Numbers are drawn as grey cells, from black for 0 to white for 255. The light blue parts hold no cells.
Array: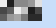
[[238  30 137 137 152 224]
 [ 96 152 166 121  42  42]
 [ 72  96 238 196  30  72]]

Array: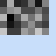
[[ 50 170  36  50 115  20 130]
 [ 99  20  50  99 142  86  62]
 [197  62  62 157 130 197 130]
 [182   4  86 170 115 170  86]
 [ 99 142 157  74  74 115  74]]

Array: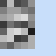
[[187 203  57  71 173]
 [ 71 187  71  87 144]
 [ 57 113  87  71 128]
 [128  99 144 159 173]
 [128 159 159 128 113]
 [159 173 203 217 144]
 [ 99 203 217 187  29]]

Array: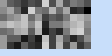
[[154  53  25  94  53  38 209  65 180  65 154  53  94]
 [154  94  79  53  79  65 209  79 167  79 122 108  79]
 [154  94  94  25  65  25 195  65 167  94  38  79 138]
 [138 167 108  38 209 122 108 180 108 167  38  53   0]
 [108 138 154 195 108 154  65  94  79 122 195 180 154]
 [108 122 167 180  94 180  25  65  38 122 195 209 122]
 [167 195 180 195 138 195  38 122 122 154 180 195 138]]

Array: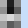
[[145  19  91]
 [161  91 117]
 [173  31 133]
 [200 216 185]]

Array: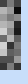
[[181 154  11]
 [208 139  27]
 [181 166  39]
 [ 52 123  52]
 [ 67 123  67]
 [108 181  95]
 [195  95 108]
 [208  52 123]
 [154 123 139]
 [ 79  79 154]]

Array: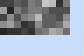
[[ 37  50  50  66  50 110 124 170 156 110]
 [ 66 140  80 124 140 186  95  95  80 140]
 [ 66  66  95  80 124 110 199 186  50 124]
 [140 156 110  50  66 140  95  95 110 170]
 [156  37 124  95 124 124 110  80  80  80]]

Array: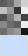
[[192 151  52 236]
 [136 108  93 236]
 [108 136 151  22]
 [ 93 108 165 207]
 [ 78 123 177  65]]
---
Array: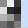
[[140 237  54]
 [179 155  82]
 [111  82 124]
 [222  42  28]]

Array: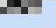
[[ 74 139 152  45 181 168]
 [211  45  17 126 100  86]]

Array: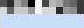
[[215 100 199 199 152 244 215 215  42 152 140  58]
 [ 84  42 168 128   2 244  70 183 168 116 100  58]]

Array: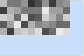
[[207 192 107 220  77  91 207 176 134 207]
 [ 63 176 160 121 121 121 234 160 160 107]
 [ 91 160 234  77 176 134 148 134 107 107]
 [192 121 121 148  50  77 148  63 134 148]
 [176  63 192 207 192 220  77 107 234 220]]

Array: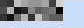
[[ 78 179  21  37 134  94 108 120   7]
 [ 64  52 193 166 150 150 166  64 208]
 [ 52  21 108 179  52 193 120  94  94]]

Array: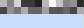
[[ 71 145 118 172 102 102 160  86  86 102  71 172]
 [184 131 210  58  58  32 184 250 197 131 145  45]]

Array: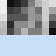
[[221  86  86  86 151 139 205 113]
 [180  71 127 180 127 127 180  18]
 [236  59  71 113 151 113 205 164]
 [192  45 139 139 164  99 192  59]
 [236  18  33  59 127 180 205 221]]

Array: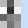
[[103 130 142]
 [196 117 158]
 [184  89 211]
 [252  49 240]]
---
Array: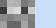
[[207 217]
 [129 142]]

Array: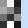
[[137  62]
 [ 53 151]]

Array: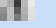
[[190  93]
 [190 123]]

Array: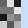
[[113 231]
 [147 121]]

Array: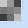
[[126 139]
 [109 188]]

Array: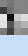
[[109 130]
 [ 17 203]]
